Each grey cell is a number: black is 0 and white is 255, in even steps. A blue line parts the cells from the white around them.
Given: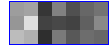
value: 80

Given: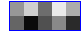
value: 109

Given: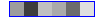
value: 170

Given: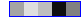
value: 190

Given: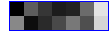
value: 34

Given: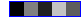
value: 33

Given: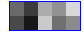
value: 172
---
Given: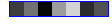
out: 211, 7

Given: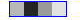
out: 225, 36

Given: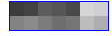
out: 214, 60

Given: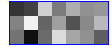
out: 242, 15

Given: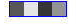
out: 229, 53

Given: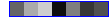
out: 206, 13

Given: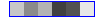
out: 231, 64

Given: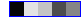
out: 227, 6

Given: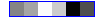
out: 251, 4

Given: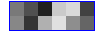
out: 224, 32
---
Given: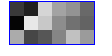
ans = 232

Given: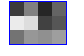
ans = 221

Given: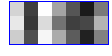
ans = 55

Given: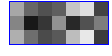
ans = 24

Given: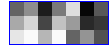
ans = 214

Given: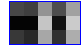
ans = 4

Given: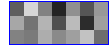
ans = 115
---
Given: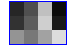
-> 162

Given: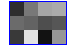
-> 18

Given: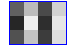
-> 60

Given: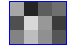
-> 144

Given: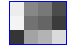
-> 179

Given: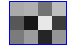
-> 37

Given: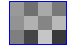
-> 198

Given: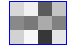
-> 55
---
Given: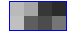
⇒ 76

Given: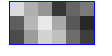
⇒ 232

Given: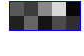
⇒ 20

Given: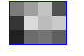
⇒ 187

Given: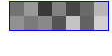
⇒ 137

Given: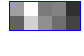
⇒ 144
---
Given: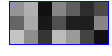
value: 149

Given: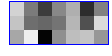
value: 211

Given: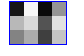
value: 22

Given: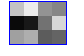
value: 195

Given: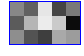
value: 135

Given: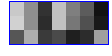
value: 201
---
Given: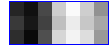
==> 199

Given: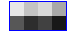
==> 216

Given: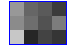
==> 82

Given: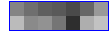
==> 103

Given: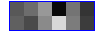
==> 116

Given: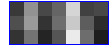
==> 93
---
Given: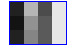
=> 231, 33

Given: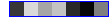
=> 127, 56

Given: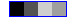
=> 159, 3

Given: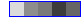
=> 102, 219

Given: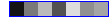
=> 165, 20

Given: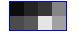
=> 133, 75

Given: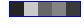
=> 58, 36

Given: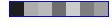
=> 159, 30
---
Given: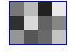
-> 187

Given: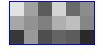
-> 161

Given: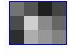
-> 83

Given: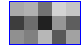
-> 177

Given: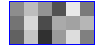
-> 189

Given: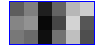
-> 127

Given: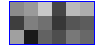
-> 154

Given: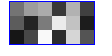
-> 157

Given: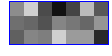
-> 208

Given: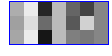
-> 235
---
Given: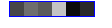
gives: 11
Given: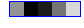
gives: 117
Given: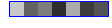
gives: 61
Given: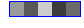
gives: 61
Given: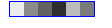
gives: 188
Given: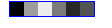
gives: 40
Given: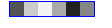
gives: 34
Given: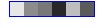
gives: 190
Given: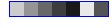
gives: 232
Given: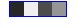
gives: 76
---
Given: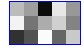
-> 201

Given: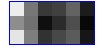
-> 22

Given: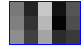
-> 57

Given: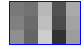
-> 156

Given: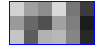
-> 39

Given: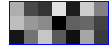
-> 58

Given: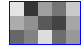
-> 152

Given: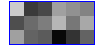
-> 99
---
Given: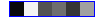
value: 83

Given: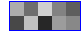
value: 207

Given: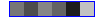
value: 134

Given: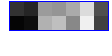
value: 155

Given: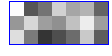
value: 115

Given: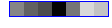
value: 77
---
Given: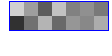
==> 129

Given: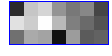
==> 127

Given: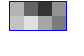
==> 101

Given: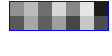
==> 136

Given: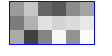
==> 212

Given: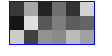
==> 125

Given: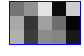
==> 160
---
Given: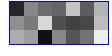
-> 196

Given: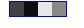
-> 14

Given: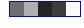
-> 37

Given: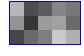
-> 92

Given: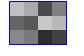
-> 170

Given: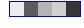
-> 179
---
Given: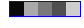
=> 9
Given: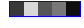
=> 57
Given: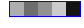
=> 174
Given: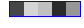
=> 70
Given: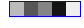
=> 187
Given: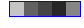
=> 197
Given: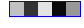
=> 193
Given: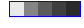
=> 233
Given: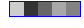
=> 205
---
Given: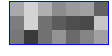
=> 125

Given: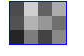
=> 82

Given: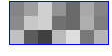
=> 139

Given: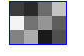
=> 243

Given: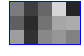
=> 95

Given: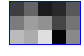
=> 124
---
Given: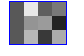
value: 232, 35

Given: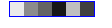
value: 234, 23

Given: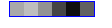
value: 190, 15

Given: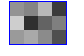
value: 206, 47

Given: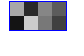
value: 204, 20

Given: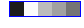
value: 251, 28

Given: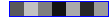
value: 194, 18

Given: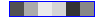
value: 234, 52

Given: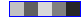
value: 216, 39
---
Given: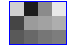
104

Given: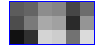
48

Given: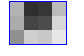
207

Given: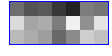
172

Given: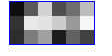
125

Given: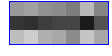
205

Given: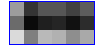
127

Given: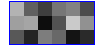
36

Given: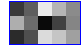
79
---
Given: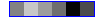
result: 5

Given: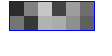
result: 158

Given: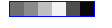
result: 78

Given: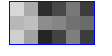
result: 120

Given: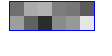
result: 119

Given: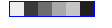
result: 197

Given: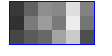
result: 223

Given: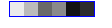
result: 18

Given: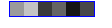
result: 21
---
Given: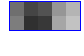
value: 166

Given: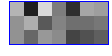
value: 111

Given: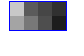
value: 78

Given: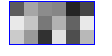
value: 99

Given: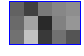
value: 129

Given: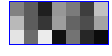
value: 77
